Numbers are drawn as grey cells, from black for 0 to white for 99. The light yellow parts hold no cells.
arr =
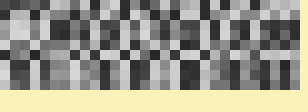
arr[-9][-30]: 30
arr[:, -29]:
[25, 69, 81, 82, 46, 45, 22, 28, 42]
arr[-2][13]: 21
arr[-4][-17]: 78
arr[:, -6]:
[74, 53, 20, 17, 45, 68, 53, 59, 50]
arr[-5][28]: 21
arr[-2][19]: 19
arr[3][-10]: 79
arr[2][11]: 28
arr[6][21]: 49
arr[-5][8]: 37
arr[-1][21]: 45
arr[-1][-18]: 76
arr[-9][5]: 76
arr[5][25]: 32
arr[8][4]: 38
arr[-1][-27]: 76
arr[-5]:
[81, 46, 42, 80, 43, 46, 46, 75, 37, 69, 20, 38, 79, 19, 56, 77, 46, 81, 16, 21, 79, 44, 56, 21, 45, 54, 22, 40, 21, 42]
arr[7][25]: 31
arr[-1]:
[75, 42, 32, 76, 38, 51, 48, 74, 50, 67, 21, 48, 76, 22, 46, 71, 49, 79, 18, 24, 77, 45, 45, 23, 50, 50, 18, 46, 22, 50]
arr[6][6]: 53
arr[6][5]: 51
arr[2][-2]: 26
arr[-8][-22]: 55
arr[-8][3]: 16
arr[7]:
[84, 28, 30, 79, 27, 59, 58, 83, 59, 48, 20, 58, 78, 21, 26, 79, 62, 80, 21, 19, 72, 60, 34, 20, 59, 31, 22, 58, 20, 59]
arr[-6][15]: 46
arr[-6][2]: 83
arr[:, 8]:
[77, 55, 31, 19, 37, 75, 44, 59, 50]
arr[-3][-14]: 54
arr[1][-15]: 16
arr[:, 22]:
[17, 60, 80, 82, 56, 41, 38, 34, 45]

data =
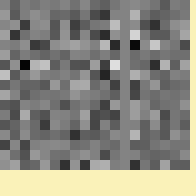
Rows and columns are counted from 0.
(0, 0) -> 51
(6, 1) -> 56
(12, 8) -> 56
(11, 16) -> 29
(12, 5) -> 53
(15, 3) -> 59
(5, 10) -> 49
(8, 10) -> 48
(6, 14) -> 40
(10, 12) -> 51
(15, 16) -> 40
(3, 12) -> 51
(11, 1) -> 29
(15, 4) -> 52
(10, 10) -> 25
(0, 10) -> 37
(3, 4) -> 49
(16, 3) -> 40
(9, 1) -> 51
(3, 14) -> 47
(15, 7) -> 51
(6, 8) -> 31
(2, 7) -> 24
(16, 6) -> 19
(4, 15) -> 77
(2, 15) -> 19
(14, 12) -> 51
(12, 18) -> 36
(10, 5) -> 43
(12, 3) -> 41
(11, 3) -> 37
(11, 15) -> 60
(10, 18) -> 56
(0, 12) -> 51
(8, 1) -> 46
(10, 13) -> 61
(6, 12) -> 51
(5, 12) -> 51

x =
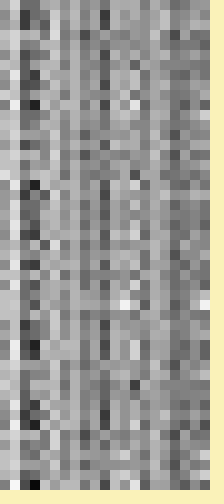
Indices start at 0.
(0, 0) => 65
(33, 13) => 59
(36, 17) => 32
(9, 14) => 56
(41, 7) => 72
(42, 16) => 62
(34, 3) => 13
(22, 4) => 64
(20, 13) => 74
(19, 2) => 23
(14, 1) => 75
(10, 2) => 29
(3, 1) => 82
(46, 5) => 78
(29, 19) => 62
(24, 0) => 65
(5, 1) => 75
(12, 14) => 52
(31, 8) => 41
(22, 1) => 89
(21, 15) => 63
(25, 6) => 55
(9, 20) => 66
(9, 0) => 80
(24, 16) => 62
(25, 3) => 51
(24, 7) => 65
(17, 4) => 76
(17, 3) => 71
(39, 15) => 63
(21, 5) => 71
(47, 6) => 55
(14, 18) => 50
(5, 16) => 70
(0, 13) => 67
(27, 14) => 65
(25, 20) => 66
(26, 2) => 29
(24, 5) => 85
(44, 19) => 54

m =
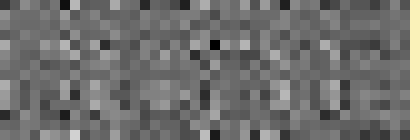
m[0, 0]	20
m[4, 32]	67
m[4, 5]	50
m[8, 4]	40
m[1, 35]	38
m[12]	[40, 39, 47, 46, 39, 42, 34, 45, 41, 47, 36, 50, 41, 40, 31, 44, 38, 38, 30, 54, 50, 37, 49, 42, 54, 39, 48, 39, 36, 48, 40, 41, 38, 39, 37, 36, 38, 30, 40, 49, 38]
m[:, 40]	[32, 41, 44, 38, 34, 38, 46, 40, 39, 50, 38, 46, 38, 26]
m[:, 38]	[35, 41, 41, 40, 36, 27, 43, 40, 30, 46, 28, 53, 40, 22]
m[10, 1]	45
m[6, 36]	50
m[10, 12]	25
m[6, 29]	44
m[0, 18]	12
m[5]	[52, 44, 38, 36, 47, 45, 52, 65, 37, 42, 62, 56, 36, 39, 50, 39, 61, 41, 51, 17, 40, 46, 30, 36, 27, 28, 47, 67, 47, 33, 49, 37, 38, 62, 27, 47, 39, 49, 27, 36, 38]
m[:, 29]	[53, 42, 41, 47, 41, 33, 44, 45, 36, 41, 40, 53, 48, 36]
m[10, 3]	46
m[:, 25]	[32, 41, 39, 35, 37, 28, 47, 36, 40, 51, 43, 43, 39, 18]
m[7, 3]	42
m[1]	[56, 43, 42, 42, 48, 42, 59, 34, 43, 50, 37, 39, 40, 36, 49, 44, 41, 46, 48, 48, 41, 29, 47, 43, 47, 41, 42, 42, 51, 42, 36, 39, 52, 49, 35, 38, 38, 38, 41, 45, 41]
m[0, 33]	28
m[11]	[16, 34, 54, 46, 33, 32, 11, 52, 38, 23, 50, 53, 50, 47, 28, 35, 36, 30, 44, 37, 49, 64, 33, 36, 34, 43, 42, 34, 29, 53, 46, 45, 17, 27, 52, 42, 45, 47, 53, 48, 46]
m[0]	[20, 34, 54, 46, 36, 45, 6, 71, 35, 37, 37, 66, 44, 42, 15, 39, 36, 28, 12, 52, 67, 42, 48, 42, 60, 32, 60, 39, 12, 53, 44, 47, 20, 28, 42, 33, 33, 24, 35, 50, 32]
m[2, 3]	41
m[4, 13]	30
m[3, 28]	31
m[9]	[60, 44, 34, 45, 35, 34, 60, 18, 49, 54, 51, 34, 34, 41, 50, 50, 51, 47, 59, 44, 17, 54, 40, 40, 29, 51, 26, 45, 71, 41, 43, 33, 50, 58, 32, 45, 52, 49, 46, 43, 50]
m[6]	[47, 41, 39, 46, 31, 35, 40, 32, 45, 50, 52, 44, 36, 43, 38, 47, 49, 41, 46, 44, 27, 60, 39, 39, 32, 47, 32, 46, 57, 44, 47, 36, 38, 51, 36, 43, 50, 44, 43, 44, 46]
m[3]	[35, 39, 48, 44, 41, 43, 30, 55, 39, 40, 41, 54, 43, 40, 32, 40, 39, 37, 33, 46, 54, 39, 44, 41, 49, 35, 51, 42, 31, 47, 41, 43, 34, 38, 40, 37, 37, 34, 40, 46, 38]
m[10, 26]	36
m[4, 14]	50
